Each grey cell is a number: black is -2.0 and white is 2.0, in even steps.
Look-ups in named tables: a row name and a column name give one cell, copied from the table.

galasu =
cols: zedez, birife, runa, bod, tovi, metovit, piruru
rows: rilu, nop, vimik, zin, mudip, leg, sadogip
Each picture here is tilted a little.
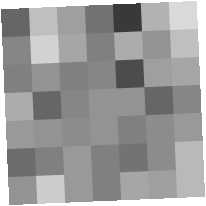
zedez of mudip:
0.4
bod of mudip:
0.3
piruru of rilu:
1.4
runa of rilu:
0.5
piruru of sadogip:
0.9
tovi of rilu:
-1.1
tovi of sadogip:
0.6
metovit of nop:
0.3
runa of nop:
0.6
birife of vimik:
0.3
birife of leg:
0.0
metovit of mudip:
0.2
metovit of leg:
0.2
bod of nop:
0.0
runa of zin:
0.1
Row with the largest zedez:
zin

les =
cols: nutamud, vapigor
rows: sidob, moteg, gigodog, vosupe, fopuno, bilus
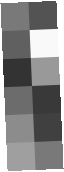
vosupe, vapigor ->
-1.1
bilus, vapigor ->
-0.1
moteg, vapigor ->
1.9
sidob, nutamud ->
-0.1
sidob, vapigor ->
-0.7
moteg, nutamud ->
-0.5
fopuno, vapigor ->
-1.0
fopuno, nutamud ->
0.2
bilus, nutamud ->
0.5
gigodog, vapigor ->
0.4
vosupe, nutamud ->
-0.3
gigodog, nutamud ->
-1.2
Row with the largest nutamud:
bilus

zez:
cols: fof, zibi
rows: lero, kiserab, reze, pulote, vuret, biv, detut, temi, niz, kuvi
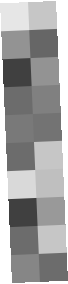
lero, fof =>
1.6
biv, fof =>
-0.3
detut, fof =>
1.4
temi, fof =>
-1.0
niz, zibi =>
1.1
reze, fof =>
-1.0
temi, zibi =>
0.4
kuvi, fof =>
0.1
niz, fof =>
-0.3
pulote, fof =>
-0.3
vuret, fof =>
-0.1
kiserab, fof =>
0.3
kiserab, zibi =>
-0.4
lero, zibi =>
1.1
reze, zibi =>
0.3
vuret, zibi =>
-0.2
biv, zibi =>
1.1
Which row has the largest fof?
lero

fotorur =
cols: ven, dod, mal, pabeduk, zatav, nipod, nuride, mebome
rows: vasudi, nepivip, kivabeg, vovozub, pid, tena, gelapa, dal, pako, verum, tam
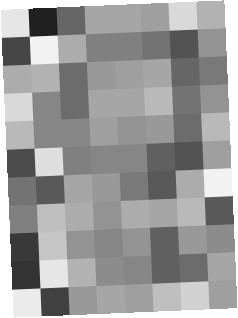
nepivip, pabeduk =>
0.0
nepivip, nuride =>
-0.7
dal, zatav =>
0.7
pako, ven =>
-1.1
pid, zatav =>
0.3
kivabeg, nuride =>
-0.4
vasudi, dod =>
-1.5
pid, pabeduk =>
0.5
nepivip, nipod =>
-0.2
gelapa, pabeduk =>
0.4
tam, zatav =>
0.5
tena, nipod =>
-0.5
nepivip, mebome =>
0.3
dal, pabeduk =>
0.3
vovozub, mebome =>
0.3
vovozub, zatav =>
0.6
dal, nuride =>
0.9
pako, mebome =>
0.2
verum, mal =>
0.8
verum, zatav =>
0.1
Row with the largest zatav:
dal

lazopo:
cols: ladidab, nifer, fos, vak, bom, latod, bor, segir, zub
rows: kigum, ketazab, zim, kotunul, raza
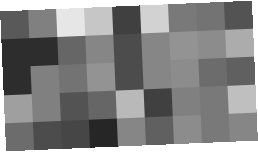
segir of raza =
-0.1
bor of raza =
0.2
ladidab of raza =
-0.3
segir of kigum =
-0.2
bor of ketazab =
0.3
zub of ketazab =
0.7
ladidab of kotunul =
0.5
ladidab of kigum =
-0.6
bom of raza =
0.1
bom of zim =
-0.8
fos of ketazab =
-0.4
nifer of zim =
0.0
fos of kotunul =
-0.7
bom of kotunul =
0.9
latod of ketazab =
0.1
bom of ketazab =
-0.8
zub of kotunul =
1.0
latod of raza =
-0.5

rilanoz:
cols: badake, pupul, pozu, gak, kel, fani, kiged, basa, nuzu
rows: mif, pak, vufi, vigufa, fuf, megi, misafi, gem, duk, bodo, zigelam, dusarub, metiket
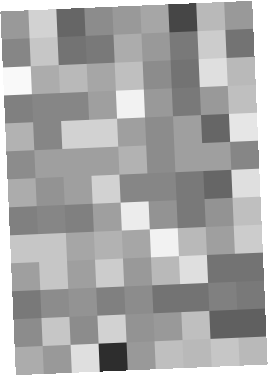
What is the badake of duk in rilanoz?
1.1
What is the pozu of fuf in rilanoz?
1.3
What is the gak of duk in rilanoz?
0.8
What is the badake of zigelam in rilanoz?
-0.1
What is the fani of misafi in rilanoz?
0.1
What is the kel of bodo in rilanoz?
0.4
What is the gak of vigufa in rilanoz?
0.5
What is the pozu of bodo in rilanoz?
0.5
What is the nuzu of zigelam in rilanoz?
-0.1
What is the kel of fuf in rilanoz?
0.5
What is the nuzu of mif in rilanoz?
0.4
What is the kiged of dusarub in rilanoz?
1.0
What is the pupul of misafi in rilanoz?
0.3
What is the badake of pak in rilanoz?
0.1
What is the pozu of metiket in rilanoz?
1.5
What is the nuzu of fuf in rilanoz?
1.6

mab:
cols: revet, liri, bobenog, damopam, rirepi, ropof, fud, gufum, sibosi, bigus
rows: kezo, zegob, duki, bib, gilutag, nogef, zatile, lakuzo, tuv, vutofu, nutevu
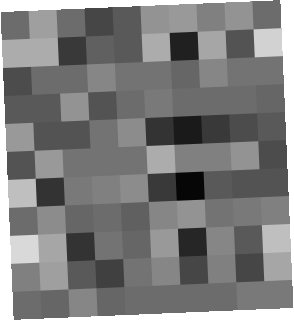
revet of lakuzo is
-0.3
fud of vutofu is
-0.9
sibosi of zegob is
-0.7
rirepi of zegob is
-0.6
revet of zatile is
1.0
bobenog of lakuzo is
-0.4
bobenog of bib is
0.3
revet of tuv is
1.4
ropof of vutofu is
0.1
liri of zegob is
0.7
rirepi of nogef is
-0.2
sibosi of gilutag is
-0.8
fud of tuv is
-1.4
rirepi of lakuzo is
-0.5

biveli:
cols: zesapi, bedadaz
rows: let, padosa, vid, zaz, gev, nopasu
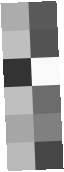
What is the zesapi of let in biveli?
0.7
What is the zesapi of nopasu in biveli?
0.9
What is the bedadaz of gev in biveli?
0.0
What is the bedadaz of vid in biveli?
1.9
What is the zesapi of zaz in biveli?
1.0
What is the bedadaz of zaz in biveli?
-0.3
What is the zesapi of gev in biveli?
0.6
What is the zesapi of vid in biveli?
-1.2
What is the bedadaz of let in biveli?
-0.6

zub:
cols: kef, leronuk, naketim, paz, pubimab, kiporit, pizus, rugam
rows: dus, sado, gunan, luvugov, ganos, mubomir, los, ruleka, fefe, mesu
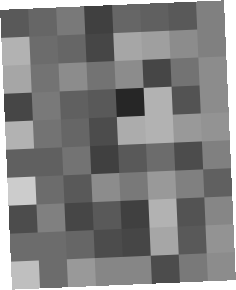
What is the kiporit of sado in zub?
0.5
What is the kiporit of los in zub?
0.4
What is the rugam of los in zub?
-0.5
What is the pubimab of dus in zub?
-0.4
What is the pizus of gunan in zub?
-0.2
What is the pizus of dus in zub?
-0.6
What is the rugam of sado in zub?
0.0
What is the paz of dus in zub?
-1.0
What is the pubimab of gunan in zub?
0.2
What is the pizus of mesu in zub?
-0.1
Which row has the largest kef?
los

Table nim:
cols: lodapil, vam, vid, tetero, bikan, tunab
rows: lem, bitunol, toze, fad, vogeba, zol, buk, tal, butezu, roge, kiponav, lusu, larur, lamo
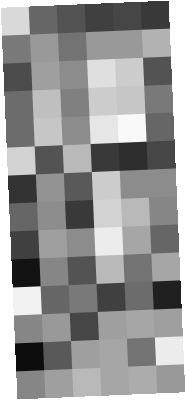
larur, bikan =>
-0.2
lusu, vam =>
0.4
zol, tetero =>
-1.1
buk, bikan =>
0.2
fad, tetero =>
1.2
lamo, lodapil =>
0.1
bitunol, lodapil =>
-0.1
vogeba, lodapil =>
-0.3
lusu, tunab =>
0.5
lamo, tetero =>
0.6
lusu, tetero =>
0.5
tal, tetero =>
1.3
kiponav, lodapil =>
1.8
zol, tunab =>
-0.9
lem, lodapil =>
1.4
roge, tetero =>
0.9

